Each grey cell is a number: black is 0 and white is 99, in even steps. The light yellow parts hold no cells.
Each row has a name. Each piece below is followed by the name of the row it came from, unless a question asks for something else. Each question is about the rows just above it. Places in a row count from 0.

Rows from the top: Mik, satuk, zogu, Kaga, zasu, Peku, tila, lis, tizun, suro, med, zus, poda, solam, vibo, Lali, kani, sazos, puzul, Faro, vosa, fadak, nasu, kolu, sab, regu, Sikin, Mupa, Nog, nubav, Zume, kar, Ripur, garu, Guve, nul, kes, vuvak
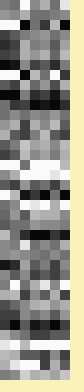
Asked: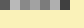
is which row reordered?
Lali
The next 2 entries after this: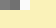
[53 68]
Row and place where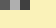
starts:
nubav, 4
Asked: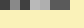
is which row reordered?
nul
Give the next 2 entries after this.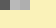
[68 53]
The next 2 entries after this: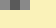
[25 35]
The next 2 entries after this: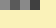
[35 25]

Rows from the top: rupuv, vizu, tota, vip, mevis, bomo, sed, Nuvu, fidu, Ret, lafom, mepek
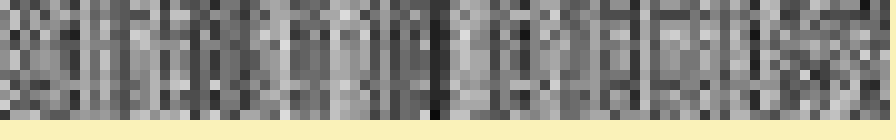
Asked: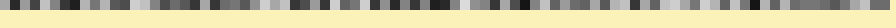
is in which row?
vip
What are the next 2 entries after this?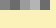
[42 65]

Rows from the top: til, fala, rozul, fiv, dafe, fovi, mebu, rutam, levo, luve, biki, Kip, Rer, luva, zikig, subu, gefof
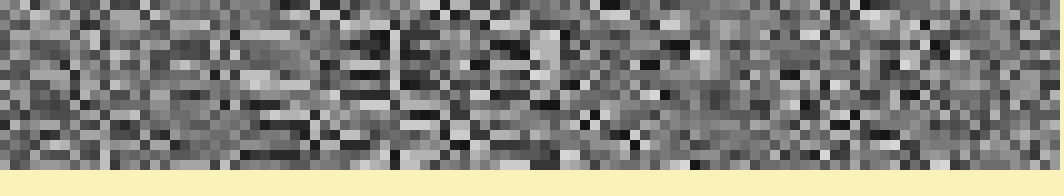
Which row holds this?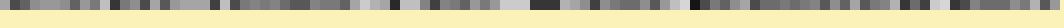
gefof
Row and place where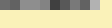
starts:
fala, 73
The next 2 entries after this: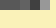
[47 51]
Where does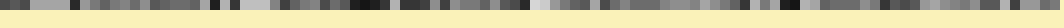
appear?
rutam

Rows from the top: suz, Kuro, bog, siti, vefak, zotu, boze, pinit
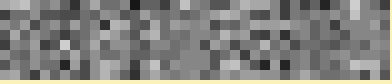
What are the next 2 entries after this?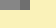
[47 52]
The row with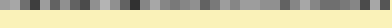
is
pinit
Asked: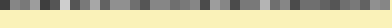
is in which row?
vefak
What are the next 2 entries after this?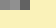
[47 61]
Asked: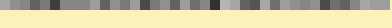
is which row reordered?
bog
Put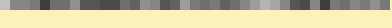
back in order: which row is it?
Kuro
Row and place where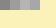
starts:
Kuro, 20

